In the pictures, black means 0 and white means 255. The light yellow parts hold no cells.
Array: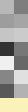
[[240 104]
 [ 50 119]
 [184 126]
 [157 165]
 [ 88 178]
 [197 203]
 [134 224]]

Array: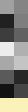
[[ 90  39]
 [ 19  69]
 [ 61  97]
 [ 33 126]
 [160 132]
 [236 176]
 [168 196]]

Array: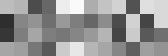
[[ 54 126 166 126 119 134 153 181  69 203  89 111]
 [ 46 134 147 111 153 126 103 140  76 210  69 217]
 [166 159 119  89 203 231 181 166 134  95 159 147]
 [189 181  76 103 237 250 173 195 210  82 223 217]]

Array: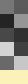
[[ 72  49]
 [211  64]
 [119  91]
 [ 36 150]
 [105 199]]

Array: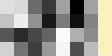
[[ 86  42  71 100 251 175 139]
 [210 115  63 153 244  78 187]
 [223 217 107  57 161   1 161]
 [195 237 145  23 123  16 131]]

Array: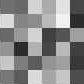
[[147  44 178  71 185  64]
 [119  91 218 165 198  77]
 [112 105 211 171 226  71]
 [198 125  91 147 159  56]
 [218 133 140 185 240  44]
 [105 153 211  64  84 159]]

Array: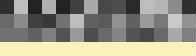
[[113 113  97 127  84 153  78 105 133  84  72 105 169 127]
 [105 139  64  56 113 189  97  90 145  97 153 119 202 145]
 [ 48 189  34 175  34  64 169  72  78  42 189 181 139  48]]

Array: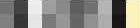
[[128  54 229 122 150 101 144 172  24]
 [114  67 237 158 136  95 114 180  32]]
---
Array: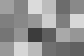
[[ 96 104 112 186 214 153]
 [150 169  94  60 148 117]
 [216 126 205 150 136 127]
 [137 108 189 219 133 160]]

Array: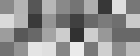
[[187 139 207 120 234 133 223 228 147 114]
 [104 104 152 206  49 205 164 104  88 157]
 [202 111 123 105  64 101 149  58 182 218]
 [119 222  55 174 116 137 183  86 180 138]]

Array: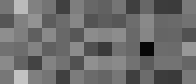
[[121  58  60 108  63 119 101 107 124  64 117 127 194 119]
 [102 115 115  91 114 138 133 144  81 114 131  67  99 138]
 [152 107 108   7 104 113  58  80 140 104  96 131 109 113]
 [ 81 102 101 134 105 141 134 140  87 104 138  95 127 142]
 [114 106 104 137 109  87  93  83 135 108  93 147 129  86]
 [122  59  60 103  63 117  97 103 126  64 116 129 187 118]]

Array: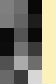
[[215  60 105]
 [109 171  81]
 [ 58 115  12]
 [  9  84  10]
 [ 29 100 124]
 [  8 109 127]]

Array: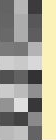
[[ 99 194 186]
 [138  67  79]
 [ 55 223 147]
 [143 187 203]
 [ 50  98  81]
 [216 201 207]
 [179 119 122]
 [ 93 172 105]
 [ 87 172 101]
 [ 59 182  99]]

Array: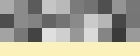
[[154  58 133 218 151 207 223  67 120 163]
 [118  71 182 202 138 116 100 131 139  78]
 [119 148  79 114 123 185 197  91 139 171]]

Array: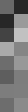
[[138 109]
 [126 125]
 [125  94]
 [152 109]
 [133 170]
 [193  67]
 [154  39]
 [ 39 105]]
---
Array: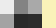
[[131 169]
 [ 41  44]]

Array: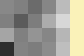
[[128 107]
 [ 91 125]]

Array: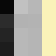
[[193 183]
 [178 179]]

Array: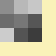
[[184 199]
 [119  86]]

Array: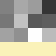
[[168 156]
 [194  89]]

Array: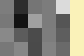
[[ 45 117]
 [ 19 161]]
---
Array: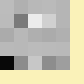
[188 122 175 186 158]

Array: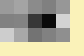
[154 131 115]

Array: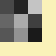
[ 73 171  26]

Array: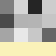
[127 179 200]

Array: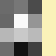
[107 250 186]

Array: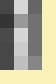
[ 71 153 113]
